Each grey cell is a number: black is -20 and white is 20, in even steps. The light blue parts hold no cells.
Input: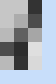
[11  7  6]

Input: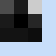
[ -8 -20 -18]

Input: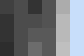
[-10  -8  -6  -6]

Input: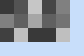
[-11  -5 -11]

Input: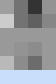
[ 5 -2  4  4]

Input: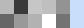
[9 4]

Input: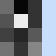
[-3 17 -6]
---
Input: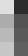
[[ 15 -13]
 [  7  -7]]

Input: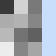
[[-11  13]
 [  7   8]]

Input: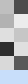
[[10 -8]
 [ 8 17]]

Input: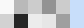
[[ 19   9]
 [ 13 -14]]

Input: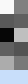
[[19  0]
 [-6 -5]]

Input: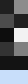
[[-15   2]
 [ -8 -15]]
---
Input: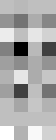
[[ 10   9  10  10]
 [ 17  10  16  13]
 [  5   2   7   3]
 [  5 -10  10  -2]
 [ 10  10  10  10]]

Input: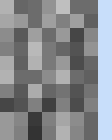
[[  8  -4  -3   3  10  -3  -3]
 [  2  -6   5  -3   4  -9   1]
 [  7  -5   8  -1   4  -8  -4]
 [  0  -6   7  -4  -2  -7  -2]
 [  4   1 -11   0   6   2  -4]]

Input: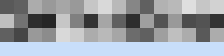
[[-6 -5  7  4  6  4 11 14  9  1 -5  8  9 15 11 13]
 [-5 -9  4  2 14 12  7  9  6 -3 -5  5 10  7 -6  7]]

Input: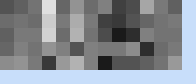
[[ -7  -5  -2  15  -4   3  -3   0 -10  -8   6  -1  -5]
 [ -5  -1  -1  13  -3   8  -2  -8 -16 -13   0  -2  -2]
 [  2   3  -1 -11   4   8   0 -16  -7  -7  -5  -2   4]]

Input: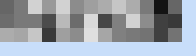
[[ -4  -1  13   4  13   2   5   7  11   7  -1 -17  -4]
 [  7   6  11 -11   5   2  15   6   0  -1  -2 -10  -2]]

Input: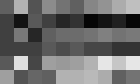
[[ -5   8  -7   2  -2  -5   1   3   7  10]
 [-10  -1 -14  -5  -3  -3  -2   0  -2  -1]
 [ -6  15  -9   5   4   5   8  16  11  16]]

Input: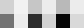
[[13 18 11 17  9 17]]
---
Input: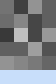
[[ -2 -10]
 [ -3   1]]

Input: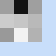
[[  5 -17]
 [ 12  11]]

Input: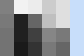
[[  0  18]
 [ -1 -15]]

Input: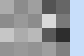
[[7 2]
 [2 4]]

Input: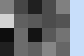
[[ 0 -9]
 [13 -5]]

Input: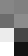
[[ 1  0]
 [-3  2]]

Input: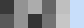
[[-11   3]
 [ -6   3]]

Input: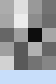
[[ 7 15]
 [ 6 17]]
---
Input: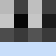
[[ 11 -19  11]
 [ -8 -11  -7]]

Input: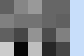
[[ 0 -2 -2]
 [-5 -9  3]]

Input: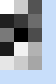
[[-15 -11  -3]
 [ -1 -20  -8]]

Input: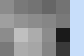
[[ 5  3  2]
 [ 2 10  7]]

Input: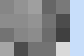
[[ 2  2  3]
 [-2  1  2]]

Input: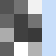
[[ -4 -10  -2]
 [  7 -10 -11]]

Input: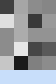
[[ 15   7 -11]
 [  2   7   3]]
